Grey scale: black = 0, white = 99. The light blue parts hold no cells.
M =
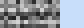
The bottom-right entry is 24
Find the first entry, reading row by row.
70
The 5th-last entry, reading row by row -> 30
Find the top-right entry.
52
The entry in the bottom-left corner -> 47
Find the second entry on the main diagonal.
52
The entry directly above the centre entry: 58
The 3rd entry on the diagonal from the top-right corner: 41
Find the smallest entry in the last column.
18
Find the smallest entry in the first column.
24
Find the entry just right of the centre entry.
30
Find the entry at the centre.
30
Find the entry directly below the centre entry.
41
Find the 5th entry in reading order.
18
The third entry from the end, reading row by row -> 58
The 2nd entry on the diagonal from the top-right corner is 52

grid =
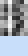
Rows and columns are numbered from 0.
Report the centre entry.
21
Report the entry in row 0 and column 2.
95
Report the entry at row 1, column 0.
58
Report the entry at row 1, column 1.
32
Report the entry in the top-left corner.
79
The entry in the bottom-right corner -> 53
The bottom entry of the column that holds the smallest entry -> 38
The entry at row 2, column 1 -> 21
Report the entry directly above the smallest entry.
38
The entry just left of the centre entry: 90
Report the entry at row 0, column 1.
63
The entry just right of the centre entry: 16
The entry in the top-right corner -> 84
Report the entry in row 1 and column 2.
79
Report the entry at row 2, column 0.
53
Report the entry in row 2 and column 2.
73
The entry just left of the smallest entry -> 53
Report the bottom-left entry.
43

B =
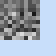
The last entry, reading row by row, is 46
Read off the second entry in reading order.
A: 36
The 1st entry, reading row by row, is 46
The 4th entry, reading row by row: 41
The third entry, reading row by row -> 52
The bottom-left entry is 74
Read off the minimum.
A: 9
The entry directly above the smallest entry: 26
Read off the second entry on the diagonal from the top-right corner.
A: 31
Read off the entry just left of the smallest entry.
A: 63
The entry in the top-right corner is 41
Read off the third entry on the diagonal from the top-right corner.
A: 26
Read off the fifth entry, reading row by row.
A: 46
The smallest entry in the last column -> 21
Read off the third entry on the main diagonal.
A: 52
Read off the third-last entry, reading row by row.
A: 85
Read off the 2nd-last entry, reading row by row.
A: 52

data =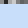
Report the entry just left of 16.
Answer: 55
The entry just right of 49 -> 38
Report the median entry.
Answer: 49

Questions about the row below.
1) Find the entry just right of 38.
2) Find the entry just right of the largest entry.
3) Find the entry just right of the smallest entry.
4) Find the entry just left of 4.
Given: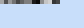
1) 49
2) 21
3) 54
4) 10

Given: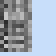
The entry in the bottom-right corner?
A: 67
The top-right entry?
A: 61
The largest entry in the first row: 72
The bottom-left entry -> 38
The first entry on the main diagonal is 32
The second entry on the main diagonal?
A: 22
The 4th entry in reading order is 43
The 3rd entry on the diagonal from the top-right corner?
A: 55
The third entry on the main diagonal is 55
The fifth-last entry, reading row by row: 38
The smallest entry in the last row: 22
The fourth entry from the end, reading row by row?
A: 61
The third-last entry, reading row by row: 49

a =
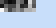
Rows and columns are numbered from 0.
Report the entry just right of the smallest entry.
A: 9
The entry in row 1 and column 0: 9
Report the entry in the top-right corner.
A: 39
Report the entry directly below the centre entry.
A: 56
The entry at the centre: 56

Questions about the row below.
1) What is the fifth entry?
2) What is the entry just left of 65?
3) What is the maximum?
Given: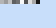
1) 43
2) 86
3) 96
